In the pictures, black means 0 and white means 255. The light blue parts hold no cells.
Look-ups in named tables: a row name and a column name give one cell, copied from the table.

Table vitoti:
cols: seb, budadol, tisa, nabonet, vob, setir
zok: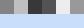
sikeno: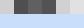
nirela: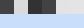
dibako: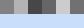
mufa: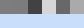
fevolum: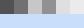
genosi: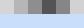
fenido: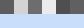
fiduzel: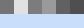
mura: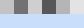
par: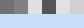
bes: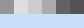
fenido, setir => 96
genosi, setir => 210
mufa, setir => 170
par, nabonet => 85
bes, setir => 84
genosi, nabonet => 84
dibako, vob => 204
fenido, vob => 79
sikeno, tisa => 96
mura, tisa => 207
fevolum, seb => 82
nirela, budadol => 218
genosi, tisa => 142
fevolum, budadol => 113
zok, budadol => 191
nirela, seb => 66
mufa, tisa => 66
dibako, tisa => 71
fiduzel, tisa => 124

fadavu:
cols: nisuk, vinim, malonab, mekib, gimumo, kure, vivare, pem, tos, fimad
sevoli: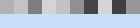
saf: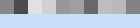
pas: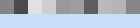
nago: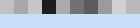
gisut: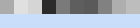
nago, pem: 155
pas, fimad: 134
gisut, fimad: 189
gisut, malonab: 213
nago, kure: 114
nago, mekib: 29
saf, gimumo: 152
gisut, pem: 129
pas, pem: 186
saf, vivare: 104
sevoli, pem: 214
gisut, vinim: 224
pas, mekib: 207
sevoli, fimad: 151

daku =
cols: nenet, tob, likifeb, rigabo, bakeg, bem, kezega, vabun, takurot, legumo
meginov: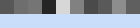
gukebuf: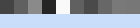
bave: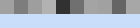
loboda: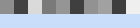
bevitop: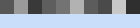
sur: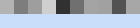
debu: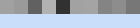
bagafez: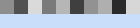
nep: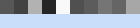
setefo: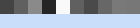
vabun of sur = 161
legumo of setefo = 119
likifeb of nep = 178
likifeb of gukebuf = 138
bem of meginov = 129
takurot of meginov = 141
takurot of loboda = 62
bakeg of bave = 49
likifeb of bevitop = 57
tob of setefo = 96
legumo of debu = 119
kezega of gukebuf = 74
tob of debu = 154
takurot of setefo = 121
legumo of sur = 167
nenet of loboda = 142

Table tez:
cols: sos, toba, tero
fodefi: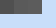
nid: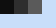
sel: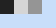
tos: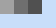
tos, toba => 111
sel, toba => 213
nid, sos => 14
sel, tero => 149
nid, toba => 46
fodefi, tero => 92
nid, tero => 90
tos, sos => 162
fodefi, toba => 90
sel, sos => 34
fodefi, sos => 80
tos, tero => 80

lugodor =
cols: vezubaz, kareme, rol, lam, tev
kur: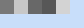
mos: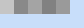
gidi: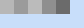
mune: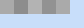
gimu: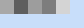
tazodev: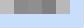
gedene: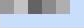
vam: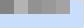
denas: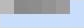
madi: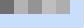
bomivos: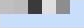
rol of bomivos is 58
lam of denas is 147
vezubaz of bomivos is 191
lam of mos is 129
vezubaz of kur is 120
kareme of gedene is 195
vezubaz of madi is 111
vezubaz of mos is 197
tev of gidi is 107
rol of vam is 146
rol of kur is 104
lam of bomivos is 222
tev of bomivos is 141
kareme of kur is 199

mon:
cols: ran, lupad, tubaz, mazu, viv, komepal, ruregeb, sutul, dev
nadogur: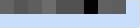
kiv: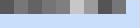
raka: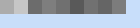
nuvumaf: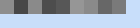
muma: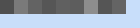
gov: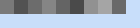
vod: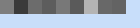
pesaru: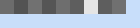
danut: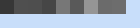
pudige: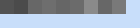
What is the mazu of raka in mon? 126
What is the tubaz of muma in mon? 99
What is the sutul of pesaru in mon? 94
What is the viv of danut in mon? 119
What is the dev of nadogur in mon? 94
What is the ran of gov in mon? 121
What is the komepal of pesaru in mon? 94
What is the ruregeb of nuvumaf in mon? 138
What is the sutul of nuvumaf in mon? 103
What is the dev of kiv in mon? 118
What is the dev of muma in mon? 100
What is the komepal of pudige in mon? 107
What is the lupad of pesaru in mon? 83
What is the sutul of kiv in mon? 84
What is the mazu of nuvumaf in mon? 77
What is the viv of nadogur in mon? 81
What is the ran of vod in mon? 125
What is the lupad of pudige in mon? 75
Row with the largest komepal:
kiv

